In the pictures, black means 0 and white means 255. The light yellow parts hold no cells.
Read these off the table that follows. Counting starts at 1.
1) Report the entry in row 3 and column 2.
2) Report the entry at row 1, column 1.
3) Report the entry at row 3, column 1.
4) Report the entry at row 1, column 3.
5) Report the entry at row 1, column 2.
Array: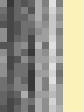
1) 71
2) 142
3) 100
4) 100
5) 56

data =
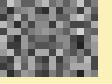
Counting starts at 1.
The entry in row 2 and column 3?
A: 124
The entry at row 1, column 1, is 96
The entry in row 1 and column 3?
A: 153
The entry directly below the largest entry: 46
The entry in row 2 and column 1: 111
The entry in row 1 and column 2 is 198
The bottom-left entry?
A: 153
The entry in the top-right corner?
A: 124
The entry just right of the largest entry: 111
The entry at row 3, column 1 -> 59
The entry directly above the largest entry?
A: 71
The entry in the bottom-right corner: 124
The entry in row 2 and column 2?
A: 46
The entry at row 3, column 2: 124

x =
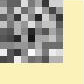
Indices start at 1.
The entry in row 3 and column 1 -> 96
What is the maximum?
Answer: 252
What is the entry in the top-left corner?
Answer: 135
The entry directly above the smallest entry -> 39
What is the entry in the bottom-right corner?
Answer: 178
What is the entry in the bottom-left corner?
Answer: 71
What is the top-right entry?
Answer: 209
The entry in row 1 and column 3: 96
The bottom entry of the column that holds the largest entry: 109
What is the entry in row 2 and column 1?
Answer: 194
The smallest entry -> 23
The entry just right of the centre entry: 122
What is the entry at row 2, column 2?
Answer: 109
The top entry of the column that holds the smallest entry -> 122
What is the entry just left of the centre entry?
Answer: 135
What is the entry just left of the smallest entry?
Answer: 166
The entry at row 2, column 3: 209

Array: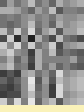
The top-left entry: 101
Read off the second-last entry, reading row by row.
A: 173
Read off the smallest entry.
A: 32
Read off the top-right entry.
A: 173
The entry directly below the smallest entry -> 204
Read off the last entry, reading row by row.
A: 188
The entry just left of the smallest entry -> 141
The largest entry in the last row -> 229
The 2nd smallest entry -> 45
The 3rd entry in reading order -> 116
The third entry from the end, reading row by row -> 157
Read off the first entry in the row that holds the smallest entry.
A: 74
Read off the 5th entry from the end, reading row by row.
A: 188
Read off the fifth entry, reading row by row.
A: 188
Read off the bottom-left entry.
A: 204
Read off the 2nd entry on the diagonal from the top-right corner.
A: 128
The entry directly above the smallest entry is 216
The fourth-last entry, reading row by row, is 88
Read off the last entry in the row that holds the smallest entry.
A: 74
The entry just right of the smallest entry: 173

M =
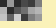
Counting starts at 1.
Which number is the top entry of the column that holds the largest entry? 44
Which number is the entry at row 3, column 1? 194
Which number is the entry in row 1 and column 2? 153
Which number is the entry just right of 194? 99

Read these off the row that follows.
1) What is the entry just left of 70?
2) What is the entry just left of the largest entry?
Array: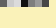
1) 154
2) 204
